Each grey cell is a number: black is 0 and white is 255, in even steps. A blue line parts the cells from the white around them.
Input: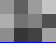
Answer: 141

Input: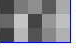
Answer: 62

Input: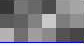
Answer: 179

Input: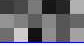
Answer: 110

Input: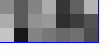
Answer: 196

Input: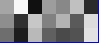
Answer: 110

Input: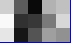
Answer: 230

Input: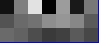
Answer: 106
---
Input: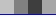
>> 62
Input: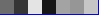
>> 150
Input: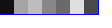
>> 223
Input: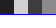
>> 61
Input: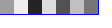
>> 192
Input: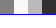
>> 186
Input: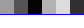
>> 220
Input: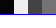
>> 67
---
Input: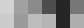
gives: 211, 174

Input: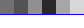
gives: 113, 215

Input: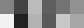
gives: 131, 167

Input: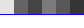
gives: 228, 53

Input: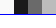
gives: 249, 188

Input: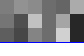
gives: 125, 39
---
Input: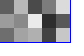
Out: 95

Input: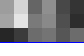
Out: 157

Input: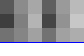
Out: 89

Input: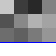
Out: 200

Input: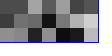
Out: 76

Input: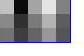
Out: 193

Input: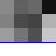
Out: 137

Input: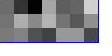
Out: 108
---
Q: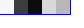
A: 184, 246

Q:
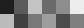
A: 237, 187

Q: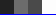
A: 253, 34

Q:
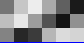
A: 26, 131

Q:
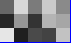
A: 138, 230

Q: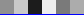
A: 172, 144
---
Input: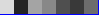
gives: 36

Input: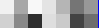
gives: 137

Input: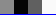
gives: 4

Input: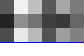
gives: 233

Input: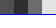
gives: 46

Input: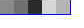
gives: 112

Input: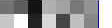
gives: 252

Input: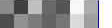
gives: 146
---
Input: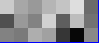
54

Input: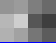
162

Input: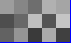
58

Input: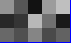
133

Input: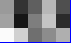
111

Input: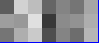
132

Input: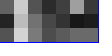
91

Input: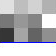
165

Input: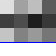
130

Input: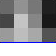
189
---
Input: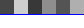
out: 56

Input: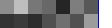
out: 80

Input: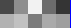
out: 193

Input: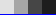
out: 225

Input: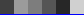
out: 125

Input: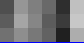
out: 120

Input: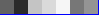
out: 218
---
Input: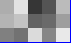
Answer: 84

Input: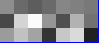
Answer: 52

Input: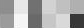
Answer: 105

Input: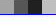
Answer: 86

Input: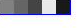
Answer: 68

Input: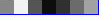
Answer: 48

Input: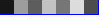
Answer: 77
